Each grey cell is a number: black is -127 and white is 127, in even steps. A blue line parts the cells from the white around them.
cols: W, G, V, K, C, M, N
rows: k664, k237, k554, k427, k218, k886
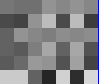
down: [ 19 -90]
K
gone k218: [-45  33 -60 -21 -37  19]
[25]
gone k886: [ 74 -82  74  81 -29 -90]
[88]
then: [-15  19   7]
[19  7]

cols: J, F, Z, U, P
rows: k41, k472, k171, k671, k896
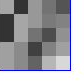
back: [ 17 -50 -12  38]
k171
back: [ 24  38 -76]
k472
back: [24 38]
k472

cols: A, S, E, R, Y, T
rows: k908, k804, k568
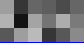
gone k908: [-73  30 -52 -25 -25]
[-33]
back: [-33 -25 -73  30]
k908

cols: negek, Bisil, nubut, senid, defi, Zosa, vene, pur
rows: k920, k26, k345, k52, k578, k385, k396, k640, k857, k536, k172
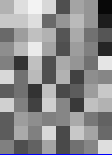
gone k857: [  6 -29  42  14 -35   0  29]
[-7]
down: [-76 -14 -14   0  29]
Bisil
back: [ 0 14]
k857
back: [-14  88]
k385
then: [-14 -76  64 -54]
[-35  29]

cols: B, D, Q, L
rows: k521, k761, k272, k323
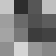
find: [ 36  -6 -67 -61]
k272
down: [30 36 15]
B
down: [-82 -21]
D
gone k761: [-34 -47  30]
[-21]
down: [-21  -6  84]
D
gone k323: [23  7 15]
[84]
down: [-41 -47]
Q

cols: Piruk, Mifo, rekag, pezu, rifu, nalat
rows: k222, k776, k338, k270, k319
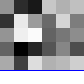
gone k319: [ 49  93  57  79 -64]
[42]
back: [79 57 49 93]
k319
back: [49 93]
k319
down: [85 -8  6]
rifu
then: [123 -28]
[-8 13]

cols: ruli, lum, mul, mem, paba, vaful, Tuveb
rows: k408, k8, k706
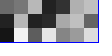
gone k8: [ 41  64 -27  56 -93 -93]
[-85]
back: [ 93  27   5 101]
k706
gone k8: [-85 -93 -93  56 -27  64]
[41]
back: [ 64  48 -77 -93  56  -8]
k408
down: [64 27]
vaful

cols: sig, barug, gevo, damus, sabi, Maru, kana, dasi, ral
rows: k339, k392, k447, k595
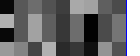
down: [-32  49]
damus
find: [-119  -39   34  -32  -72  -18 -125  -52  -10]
k447
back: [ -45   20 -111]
k595
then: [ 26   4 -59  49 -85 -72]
[-111   20]
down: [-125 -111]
kana
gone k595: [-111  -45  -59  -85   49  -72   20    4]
[26]

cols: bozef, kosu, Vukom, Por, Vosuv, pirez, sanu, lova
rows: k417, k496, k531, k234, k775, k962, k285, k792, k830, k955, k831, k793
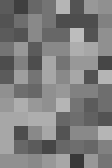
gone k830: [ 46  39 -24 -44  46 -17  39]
[-30]
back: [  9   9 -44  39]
k955
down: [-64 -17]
kosu
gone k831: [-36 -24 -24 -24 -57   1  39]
[-17]
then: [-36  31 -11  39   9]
[ 39 -44]
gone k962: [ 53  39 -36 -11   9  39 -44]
[31]
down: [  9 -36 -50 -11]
Vukom

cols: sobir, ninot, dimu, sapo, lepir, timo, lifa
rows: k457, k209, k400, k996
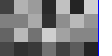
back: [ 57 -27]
k400
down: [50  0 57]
ninot
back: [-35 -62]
k996
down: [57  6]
timo
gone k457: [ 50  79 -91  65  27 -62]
[-85]

